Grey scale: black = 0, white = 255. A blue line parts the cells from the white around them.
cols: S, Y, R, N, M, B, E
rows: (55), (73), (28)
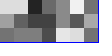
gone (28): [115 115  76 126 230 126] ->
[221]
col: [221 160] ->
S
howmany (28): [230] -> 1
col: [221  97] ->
Y
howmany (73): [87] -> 1
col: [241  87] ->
B
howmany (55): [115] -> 1

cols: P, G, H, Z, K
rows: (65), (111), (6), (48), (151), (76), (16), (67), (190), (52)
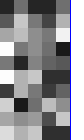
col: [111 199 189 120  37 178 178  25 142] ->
G
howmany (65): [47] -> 0
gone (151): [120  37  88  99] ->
[131]

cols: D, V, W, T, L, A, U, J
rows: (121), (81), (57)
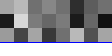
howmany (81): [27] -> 2
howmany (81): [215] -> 1
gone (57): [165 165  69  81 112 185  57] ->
[155]
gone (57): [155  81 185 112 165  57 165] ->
[69]

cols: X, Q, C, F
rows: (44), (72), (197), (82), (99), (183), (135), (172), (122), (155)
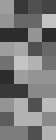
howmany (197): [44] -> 3
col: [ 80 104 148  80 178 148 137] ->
C
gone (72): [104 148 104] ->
[196]
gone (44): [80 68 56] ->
[158]
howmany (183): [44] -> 1
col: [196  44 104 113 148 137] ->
F

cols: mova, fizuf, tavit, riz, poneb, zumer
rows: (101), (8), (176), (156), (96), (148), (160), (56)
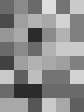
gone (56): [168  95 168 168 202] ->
[86]
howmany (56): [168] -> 3
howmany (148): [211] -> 1
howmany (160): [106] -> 4
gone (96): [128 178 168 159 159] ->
[65]
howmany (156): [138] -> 1

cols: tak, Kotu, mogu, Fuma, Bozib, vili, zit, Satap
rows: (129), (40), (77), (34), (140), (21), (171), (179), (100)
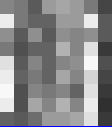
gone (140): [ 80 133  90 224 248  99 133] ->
[143]
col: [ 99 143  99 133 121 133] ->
mogu
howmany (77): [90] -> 3
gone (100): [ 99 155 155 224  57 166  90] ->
[109]

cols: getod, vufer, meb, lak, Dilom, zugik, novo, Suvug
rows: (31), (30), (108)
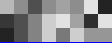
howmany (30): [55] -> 1
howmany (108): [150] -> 2
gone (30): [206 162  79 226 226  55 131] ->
[46]

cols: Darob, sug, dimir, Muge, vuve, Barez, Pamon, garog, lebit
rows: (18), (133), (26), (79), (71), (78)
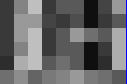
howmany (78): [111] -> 2
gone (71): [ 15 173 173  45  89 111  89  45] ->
[191]
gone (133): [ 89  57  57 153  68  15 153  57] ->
[78]
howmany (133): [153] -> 2
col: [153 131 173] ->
sug
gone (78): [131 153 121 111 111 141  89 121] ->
[100]
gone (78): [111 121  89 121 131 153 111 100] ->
[141]

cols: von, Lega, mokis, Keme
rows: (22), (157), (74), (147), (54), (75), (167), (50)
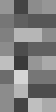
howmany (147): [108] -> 0
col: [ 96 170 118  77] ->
Keme
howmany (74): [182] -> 2
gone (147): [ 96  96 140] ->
[77]
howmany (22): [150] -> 2

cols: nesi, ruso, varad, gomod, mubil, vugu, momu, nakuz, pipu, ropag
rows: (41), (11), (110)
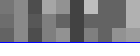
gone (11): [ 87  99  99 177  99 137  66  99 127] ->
[109]
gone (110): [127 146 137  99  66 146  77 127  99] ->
[156]
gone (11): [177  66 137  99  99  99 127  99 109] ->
[87]
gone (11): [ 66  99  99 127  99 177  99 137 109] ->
[87]
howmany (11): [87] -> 1

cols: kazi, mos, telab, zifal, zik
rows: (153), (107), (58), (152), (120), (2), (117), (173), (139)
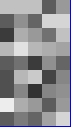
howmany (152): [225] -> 1
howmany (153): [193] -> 3
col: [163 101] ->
zik
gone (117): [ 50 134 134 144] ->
[80]
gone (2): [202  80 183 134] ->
[68]
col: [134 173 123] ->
mos
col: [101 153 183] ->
telab

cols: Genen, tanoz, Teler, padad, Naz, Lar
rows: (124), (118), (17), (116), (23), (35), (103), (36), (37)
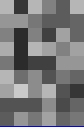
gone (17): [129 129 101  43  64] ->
[162]
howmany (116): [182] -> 1
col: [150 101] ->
Lar
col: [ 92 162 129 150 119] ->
Naz
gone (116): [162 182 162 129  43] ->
[172]
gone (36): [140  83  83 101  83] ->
[74]
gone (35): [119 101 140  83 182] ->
[110]

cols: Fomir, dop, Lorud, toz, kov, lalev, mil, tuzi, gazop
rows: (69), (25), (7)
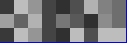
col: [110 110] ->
gazop
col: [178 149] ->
Lorud
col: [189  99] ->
dop
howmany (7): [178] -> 0

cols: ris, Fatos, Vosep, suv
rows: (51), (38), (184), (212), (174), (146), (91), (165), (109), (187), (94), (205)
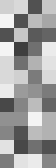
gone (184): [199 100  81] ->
[90]
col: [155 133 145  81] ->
Fatos
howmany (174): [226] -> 1
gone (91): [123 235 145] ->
[155]
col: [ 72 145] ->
ris

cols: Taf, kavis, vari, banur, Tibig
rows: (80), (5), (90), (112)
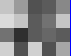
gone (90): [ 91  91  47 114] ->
[103]
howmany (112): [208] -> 2
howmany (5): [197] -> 2
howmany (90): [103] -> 1
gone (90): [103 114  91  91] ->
[47]

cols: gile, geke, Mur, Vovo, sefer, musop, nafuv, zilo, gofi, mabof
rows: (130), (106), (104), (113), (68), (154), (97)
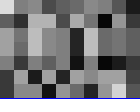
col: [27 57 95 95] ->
mabof
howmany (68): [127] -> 4
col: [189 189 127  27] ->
Mur
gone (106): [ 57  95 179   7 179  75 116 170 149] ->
[48]
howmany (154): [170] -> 0
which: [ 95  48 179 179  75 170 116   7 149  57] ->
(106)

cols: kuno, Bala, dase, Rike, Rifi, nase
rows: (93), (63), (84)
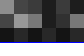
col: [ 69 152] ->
Bala
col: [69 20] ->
kuno
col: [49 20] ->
Rifi
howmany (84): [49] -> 0
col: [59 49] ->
Rifi
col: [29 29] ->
Rike
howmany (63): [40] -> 0

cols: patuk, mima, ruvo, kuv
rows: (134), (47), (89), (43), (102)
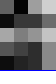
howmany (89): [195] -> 1
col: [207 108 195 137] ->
kuv

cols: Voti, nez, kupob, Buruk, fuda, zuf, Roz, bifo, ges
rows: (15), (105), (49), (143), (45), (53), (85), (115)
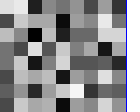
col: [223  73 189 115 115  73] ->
Voti
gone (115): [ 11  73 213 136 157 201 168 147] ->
[177]
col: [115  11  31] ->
fuda
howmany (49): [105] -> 2
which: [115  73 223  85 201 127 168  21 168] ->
(143)

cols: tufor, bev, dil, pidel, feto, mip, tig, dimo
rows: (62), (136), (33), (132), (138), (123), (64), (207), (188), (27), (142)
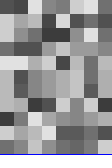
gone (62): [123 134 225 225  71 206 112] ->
[81]
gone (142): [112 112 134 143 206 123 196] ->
[102]
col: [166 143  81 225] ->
bev
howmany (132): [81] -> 2
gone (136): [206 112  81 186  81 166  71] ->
[216]
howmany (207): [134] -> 1
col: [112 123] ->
tig

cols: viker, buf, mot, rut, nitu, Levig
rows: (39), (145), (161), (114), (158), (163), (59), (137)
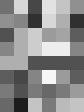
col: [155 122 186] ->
nitu
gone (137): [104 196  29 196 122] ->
[186]
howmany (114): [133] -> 2
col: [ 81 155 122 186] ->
nitu
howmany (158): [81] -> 4

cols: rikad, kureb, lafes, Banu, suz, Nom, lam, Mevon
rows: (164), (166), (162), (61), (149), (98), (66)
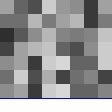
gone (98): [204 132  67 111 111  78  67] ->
[173]
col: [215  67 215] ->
suz
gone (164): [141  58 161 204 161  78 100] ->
[152]

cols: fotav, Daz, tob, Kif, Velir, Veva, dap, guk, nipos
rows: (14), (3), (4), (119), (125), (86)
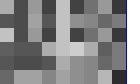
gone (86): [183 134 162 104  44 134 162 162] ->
[143]
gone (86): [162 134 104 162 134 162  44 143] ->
[183]
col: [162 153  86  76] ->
tob
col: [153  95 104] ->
guk

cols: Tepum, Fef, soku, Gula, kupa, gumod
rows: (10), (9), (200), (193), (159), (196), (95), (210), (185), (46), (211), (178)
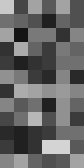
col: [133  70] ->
Tepum
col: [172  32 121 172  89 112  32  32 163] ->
Fef
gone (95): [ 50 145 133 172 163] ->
[154]
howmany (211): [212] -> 2

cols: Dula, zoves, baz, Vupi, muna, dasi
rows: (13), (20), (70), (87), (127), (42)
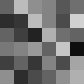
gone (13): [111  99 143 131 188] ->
[87]
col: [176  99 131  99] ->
Vupi
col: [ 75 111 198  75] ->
muna
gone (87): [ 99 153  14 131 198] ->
[120]

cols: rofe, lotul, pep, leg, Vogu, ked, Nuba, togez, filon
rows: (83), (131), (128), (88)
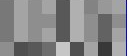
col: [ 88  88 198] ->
Vogu
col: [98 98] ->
togez
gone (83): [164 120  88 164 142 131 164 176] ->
[152]

